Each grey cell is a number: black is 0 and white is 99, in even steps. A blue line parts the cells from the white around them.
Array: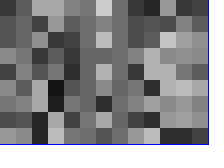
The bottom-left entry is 59
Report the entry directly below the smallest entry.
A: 12
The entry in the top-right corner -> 26
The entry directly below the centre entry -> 53
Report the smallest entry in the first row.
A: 15
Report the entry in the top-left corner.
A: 22
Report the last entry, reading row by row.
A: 26
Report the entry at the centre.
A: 69
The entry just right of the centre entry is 43
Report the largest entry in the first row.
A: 79
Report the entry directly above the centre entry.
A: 40
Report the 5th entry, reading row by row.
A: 50
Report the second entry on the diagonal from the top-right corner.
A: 50
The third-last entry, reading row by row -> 18
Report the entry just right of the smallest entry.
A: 33
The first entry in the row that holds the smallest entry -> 53
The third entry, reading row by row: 65
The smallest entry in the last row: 15
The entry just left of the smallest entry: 65
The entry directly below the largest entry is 50
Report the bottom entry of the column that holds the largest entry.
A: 33
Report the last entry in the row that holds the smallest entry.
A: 65
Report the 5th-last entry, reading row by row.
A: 59
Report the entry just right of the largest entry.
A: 43
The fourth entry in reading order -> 65

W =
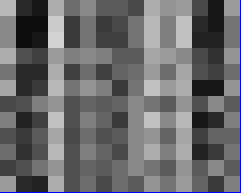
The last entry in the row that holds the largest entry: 45
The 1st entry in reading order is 71
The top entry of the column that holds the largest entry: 67
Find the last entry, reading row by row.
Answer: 49
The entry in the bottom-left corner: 60
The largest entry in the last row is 67
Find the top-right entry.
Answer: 60
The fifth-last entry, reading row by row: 45
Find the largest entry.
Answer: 82
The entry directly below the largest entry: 60
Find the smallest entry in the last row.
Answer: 13
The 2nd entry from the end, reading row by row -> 22
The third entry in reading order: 9
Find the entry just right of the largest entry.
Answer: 22
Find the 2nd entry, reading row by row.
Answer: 16
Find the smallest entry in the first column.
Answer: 25
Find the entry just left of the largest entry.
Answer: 9
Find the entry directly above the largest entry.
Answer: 79
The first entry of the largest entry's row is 53
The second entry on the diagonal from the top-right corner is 9
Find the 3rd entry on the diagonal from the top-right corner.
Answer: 13
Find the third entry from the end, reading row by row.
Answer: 39

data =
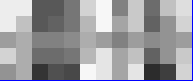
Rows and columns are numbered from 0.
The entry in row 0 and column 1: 92
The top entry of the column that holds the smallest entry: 42
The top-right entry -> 86
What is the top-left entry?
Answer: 92
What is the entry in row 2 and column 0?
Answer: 61
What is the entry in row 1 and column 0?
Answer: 92
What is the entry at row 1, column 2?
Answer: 34
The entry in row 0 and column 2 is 34
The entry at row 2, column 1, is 67
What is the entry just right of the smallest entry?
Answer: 24
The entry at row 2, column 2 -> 50
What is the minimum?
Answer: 17
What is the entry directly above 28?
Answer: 46
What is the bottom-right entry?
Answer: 82

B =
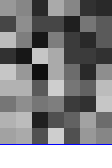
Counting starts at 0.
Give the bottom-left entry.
63
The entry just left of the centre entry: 6
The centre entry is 66
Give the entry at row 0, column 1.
52
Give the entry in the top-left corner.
59
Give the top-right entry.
16
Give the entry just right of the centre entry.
42
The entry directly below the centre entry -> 80
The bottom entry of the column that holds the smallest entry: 31
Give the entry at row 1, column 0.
27
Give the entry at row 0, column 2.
16
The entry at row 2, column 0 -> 73
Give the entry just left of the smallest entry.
59
